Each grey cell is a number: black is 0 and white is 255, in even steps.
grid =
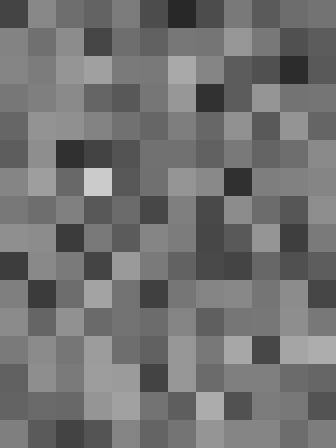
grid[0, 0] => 68
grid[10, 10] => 140
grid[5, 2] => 48
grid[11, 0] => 139
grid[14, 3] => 149
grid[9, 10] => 80
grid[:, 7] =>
[76, 117, 132, 49, 103, 96, 137, 73, 71, 73, 132, 95, 120, 107, 172, 149]
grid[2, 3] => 160
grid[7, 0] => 120
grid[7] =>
[120, 110, 128, 87, 107, 71, 127, 73, 140, 108, 86, 141]
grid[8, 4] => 91
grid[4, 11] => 101
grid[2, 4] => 122
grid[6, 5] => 112
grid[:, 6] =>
[40, 119, 169, 151, 126, 113, 149, 127, 124, 98, 118, 132, 150, 150, 94, 116]
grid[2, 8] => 92
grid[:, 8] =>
[121, 150, 92, 92, 145, 121, 48, 140, 89, 68, 136, 118, 167, 127, 81, 133]
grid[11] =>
[139, 101, 145, 106, 114, 108, 132, 95, 118, 119, 142, 120]
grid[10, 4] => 114
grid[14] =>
[99, 106, 104, 149, 161, 115, 94, 172, 81, 123, 120, 83]
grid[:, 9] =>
[90, 120, 80, 149, 89, 100, 126, 108, 149, 103, 117, 119, 71, 127, 123, 133]
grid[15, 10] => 109
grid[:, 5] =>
[76, 96, 121, 118, 102, 113, 112, 71, 133, 122, 64, 108, 96, 67, 115, 100]
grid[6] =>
[133, 158, 104, 203, 87, 112, 149, 137, 48, 126, 129, 133]
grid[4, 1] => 147
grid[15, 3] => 84
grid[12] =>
[122, 139, 118, 156, 110, 96, 150, 120, 167, 71, 165, 173]
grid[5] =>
[93, 142, 48, 67, 83, 113, 113, 96, 121, 100, 110, 138]
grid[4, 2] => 144
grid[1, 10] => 80
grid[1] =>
[131, 112, 140, 69, 110, 96, 119, 117, 150, 120, 80, 92]

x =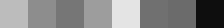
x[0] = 188
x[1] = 141
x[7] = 14

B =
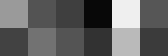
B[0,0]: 154
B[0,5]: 86
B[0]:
[154, 83, 63, 8, 239, 86]

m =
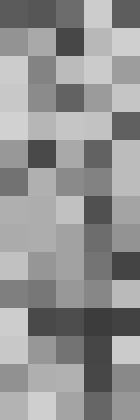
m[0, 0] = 91
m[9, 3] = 116
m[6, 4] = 188
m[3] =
[200, 139, 98, 155, 197]
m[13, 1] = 175
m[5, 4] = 188
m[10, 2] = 152
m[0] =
[91, 86, 108, 204, 93]
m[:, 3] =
[204, 184, 203, 155, 194, 98, 130, 80, 109, 116, 135, 60, 70, 71, 102]
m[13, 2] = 177
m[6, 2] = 138
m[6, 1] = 176
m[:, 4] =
[93, 207, 157, 197, 96, 188, 188, 164, 147, 68, 186, 66, 203, 137, 151]
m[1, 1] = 169
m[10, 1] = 119
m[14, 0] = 179
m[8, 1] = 173
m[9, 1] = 150

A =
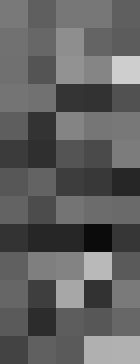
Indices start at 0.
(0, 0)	121
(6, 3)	56
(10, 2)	167
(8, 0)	51
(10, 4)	122
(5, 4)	124
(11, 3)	87
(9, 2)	131
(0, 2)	119
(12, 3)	176
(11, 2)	93
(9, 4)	90
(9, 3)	185
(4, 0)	94
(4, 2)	132
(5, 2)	84
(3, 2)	52
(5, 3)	74
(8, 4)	54
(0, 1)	95

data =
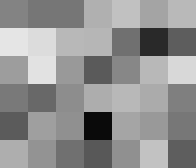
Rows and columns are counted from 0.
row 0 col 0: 131
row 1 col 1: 220
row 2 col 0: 157
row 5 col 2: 112
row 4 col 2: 144
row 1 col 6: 93
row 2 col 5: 184
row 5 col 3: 88
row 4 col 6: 119
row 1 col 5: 41
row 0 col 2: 118
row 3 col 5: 171
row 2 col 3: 90

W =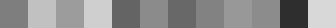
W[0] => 126
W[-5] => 130
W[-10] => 156
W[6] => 104

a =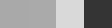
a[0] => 169
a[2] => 217
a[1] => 170
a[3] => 52

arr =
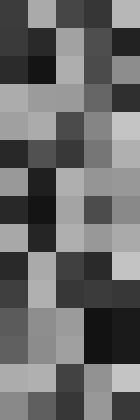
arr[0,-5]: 60
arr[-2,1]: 176
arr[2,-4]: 20
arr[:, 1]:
[170, 41, 20, 155, 171, 81, 31, 20, 37, 170, 176, 142, 140, 176, 95]
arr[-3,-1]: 26
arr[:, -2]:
[54, 78, 75, 102, 133, 118, 149, 76, 152, 42, 59, 18, 18, 146, 152]
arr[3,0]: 172
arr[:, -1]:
[183, 34, 141, 47, 196, 176, 152, 137, 170, 195, 55, 26, 26, 196, 56]
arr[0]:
[60, 170, 70, 54, 183]
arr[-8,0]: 40
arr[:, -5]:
[60, 58, 43, 172, 160, 40, 153, 40, 168, 41, 63, 91, 96, 172, 137]
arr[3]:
[172, 155, 154, 102, 47]
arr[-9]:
[153, 31, 175, 149, 152]

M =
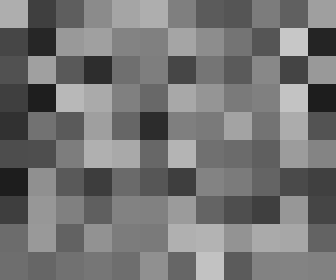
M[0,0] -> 174
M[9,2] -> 113
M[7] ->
[62, 151, 128, 95, 130, 129, 155, 100, 78, 63, 151, 69]
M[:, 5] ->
[174, 128, 126, 104, 44, 103, 86, 129, 122, 144]
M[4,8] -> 163
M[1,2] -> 153
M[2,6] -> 70
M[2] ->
[81, 160, 89, 45, 111, 126, 70, 117, 90, 136, 68, 153]
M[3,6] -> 168
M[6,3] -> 61
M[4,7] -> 122
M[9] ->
[110, 102, 113, 118, 110, 144, 102, 194, 91, 130, 131, 129]
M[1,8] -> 116
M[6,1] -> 144
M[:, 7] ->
[91, 141, 117, 149, 122, 112, 131, 100, 179, 194]
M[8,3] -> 146
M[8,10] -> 167
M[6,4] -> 106
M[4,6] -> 127
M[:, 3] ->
[139, 160, 45, 170, 159, 176, 61, 95, 146, 118]
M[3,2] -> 184
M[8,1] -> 153
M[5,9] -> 95
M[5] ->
[77, 78, 125, 176, 169, 103, 180, 112, 107, 95, 156, 132]
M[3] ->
[63, 30, 184, 170, 128, 104, 168, 149, 122, 128, 195, 29]

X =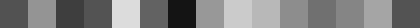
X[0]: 82
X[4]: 220
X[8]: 203
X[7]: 152
